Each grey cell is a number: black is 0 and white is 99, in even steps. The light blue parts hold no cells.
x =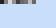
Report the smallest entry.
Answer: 13
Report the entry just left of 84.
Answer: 50

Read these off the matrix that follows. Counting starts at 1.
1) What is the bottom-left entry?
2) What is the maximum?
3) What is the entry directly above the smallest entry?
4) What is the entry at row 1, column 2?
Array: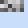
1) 41
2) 86
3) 80
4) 57

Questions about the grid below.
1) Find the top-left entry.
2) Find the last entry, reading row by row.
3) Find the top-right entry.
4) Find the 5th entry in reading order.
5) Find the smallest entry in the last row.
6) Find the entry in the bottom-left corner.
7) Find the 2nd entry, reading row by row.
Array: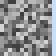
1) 65
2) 35
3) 30
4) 71
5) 30
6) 40
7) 45

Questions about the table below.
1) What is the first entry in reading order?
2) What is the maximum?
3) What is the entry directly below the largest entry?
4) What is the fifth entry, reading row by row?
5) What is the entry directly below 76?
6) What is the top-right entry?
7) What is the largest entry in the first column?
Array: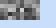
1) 48
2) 81
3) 54
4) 54
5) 20
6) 43
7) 71

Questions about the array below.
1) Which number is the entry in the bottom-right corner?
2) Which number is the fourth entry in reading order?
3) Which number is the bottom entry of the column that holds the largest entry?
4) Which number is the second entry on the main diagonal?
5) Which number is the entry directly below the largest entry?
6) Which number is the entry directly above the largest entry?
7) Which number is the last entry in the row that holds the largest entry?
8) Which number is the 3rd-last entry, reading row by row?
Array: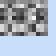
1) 44
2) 44
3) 72
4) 61
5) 55
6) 55
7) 50
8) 23
